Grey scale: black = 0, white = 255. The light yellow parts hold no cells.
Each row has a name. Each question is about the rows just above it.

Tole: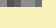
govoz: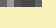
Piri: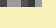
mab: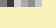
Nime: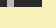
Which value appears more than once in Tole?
[142]
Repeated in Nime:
[43]
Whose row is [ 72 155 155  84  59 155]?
Piri

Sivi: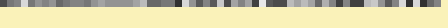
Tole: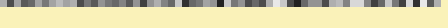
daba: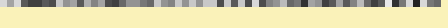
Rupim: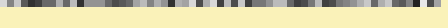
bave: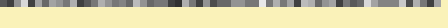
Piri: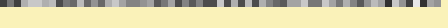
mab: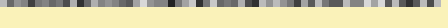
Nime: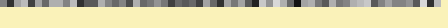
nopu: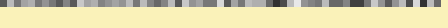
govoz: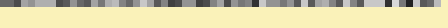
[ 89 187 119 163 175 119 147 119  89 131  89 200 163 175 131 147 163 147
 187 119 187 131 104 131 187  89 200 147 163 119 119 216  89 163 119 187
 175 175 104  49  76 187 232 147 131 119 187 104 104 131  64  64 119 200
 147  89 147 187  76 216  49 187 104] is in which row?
nopu
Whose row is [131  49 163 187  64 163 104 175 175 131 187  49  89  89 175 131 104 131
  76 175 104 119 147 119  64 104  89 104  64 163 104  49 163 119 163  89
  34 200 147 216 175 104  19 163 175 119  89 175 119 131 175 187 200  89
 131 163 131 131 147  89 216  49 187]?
Nime
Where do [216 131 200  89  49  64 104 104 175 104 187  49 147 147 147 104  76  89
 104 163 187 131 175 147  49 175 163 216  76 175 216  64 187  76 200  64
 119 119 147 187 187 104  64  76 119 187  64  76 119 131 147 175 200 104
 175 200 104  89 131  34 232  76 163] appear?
Rupim
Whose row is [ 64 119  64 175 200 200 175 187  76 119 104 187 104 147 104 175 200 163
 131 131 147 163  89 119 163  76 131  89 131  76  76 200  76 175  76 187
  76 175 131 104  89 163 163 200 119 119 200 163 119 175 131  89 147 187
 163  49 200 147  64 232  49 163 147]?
Piri
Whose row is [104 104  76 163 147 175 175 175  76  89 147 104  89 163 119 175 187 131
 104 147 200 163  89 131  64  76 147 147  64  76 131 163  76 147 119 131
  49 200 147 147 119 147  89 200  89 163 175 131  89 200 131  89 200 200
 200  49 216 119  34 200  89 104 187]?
govoz

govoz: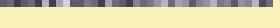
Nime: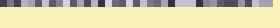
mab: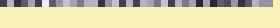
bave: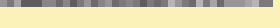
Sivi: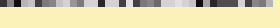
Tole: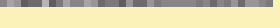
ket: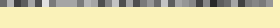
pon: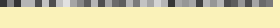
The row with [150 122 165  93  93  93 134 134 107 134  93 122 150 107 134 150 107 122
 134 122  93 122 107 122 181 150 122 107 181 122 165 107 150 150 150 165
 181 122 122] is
bave
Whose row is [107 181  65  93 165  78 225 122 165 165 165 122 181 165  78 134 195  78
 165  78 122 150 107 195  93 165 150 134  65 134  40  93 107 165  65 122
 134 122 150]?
ket

